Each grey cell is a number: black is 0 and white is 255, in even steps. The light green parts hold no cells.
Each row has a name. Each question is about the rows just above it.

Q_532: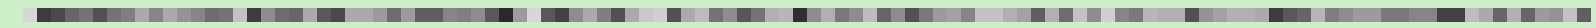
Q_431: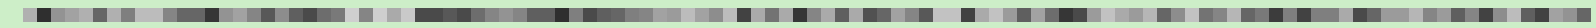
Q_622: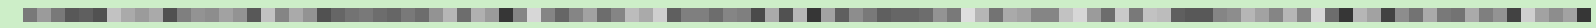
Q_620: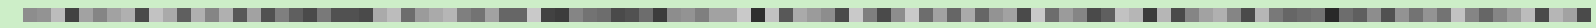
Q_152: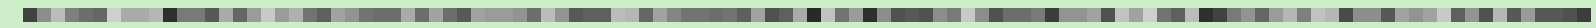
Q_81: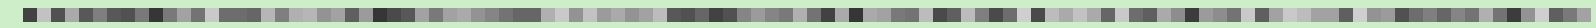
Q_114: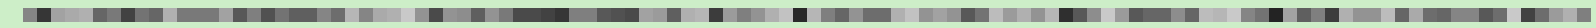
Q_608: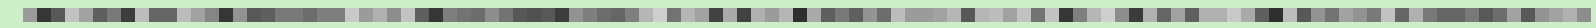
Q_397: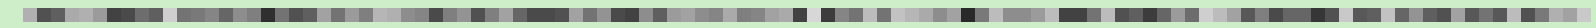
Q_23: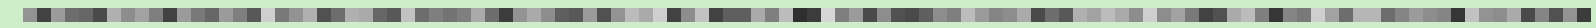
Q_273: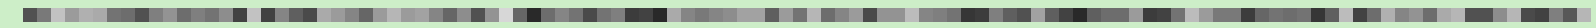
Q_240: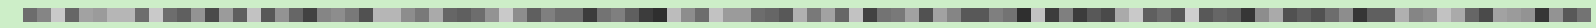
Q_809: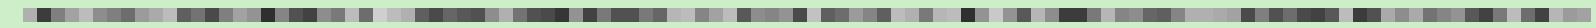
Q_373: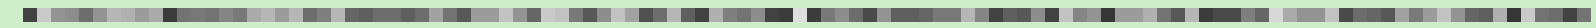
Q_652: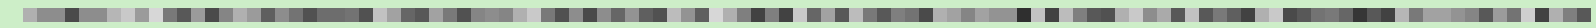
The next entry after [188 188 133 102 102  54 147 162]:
[133]
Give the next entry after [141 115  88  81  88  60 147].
[127]
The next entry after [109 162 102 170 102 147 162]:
[74]
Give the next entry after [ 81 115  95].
[95]
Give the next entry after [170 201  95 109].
[88]

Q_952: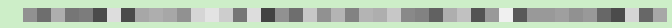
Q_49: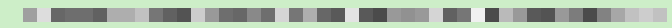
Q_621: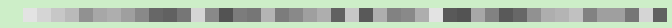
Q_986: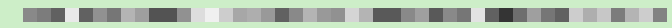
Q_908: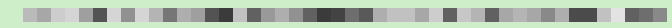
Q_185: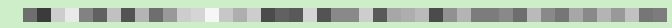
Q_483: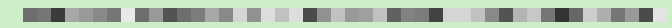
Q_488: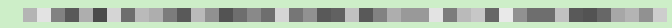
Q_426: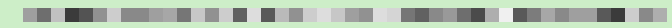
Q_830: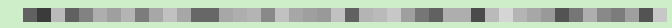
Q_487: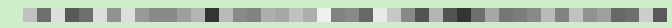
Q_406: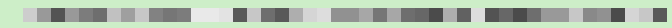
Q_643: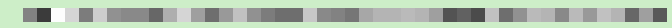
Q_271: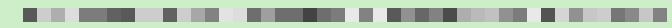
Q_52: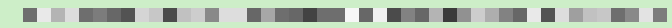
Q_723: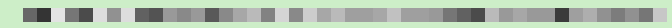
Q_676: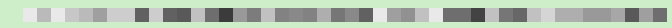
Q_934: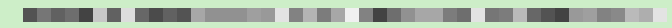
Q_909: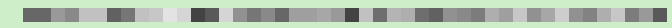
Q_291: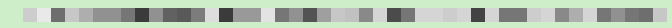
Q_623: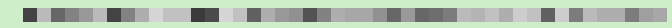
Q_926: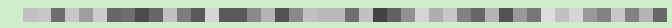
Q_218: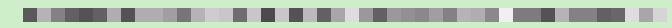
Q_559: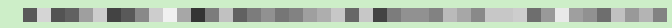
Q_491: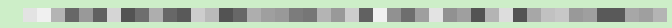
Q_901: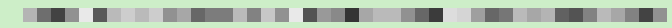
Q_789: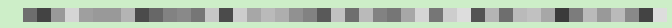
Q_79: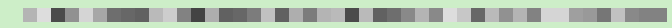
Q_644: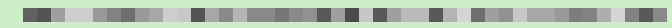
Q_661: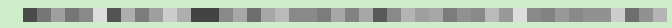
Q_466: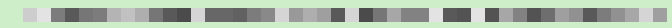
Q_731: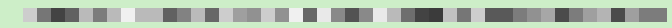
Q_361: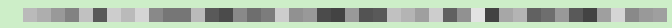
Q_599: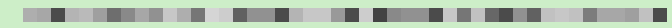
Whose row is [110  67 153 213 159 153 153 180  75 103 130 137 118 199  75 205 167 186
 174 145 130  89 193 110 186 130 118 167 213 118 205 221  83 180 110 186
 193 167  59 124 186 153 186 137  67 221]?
Q_789
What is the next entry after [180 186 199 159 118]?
[97]
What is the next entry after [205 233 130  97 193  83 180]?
[110]
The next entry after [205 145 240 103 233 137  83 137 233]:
[186]
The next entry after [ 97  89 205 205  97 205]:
[167]
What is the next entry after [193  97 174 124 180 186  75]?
[186]

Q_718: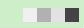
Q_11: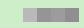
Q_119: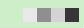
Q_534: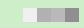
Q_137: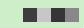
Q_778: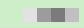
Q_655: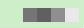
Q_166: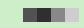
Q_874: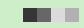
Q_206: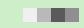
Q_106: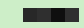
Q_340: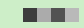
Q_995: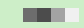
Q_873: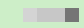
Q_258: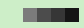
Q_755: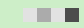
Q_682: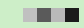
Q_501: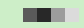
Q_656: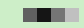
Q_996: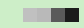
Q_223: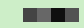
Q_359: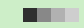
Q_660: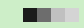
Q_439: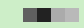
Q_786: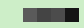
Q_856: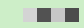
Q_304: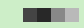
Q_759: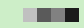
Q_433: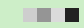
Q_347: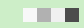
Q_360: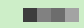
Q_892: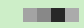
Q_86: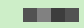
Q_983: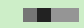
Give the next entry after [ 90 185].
[27]
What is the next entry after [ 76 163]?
[240]
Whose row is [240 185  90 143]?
Q_206
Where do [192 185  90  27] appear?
Q_996
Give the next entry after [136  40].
[171]

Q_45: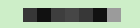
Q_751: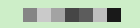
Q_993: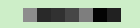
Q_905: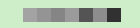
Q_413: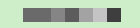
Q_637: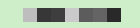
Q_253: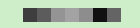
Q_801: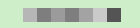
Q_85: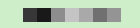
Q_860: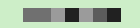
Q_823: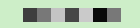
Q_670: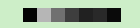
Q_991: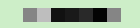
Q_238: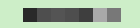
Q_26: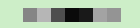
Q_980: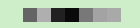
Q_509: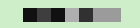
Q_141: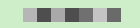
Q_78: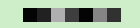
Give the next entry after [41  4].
[133]
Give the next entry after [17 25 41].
[4]
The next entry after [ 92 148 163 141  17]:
[100]
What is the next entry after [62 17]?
[175]
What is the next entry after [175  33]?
[10]

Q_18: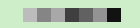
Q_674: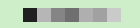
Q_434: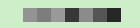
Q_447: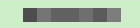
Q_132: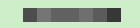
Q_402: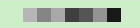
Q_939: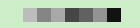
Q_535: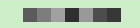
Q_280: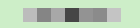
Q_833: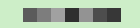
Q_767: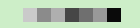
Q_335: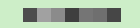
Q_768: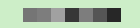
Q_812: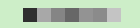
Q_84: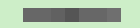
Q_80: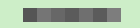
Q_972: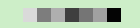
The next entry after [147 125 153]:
[55]
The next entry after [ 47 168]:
[133]
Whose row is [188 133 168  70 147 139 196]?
Q_280
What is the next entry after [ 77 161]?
[139]
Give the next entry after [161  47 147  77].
[55]

